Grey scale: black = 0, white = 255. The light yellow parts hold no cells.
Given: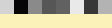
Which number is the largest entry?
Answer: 233
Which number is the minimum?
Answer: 6

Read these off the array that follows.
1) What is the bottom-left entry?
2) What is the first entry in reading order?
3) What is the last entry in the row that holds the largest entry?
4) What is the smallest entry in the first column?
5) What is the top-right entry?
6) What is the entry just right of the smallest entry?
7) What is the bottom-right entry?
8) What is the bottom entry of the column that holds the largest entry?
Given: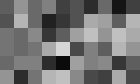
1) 148
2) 94
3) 148
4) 82
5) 64
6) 160
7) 73
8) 192

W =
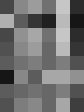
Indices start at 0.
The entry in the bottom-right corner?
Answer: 62
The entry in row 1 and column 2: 53
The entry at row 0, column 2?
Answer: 156
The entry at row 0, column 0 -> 71
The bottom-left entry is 81
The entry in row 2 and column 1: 145
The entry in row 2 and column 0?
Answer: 71
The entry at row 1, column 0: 176
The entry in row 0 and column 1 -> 136
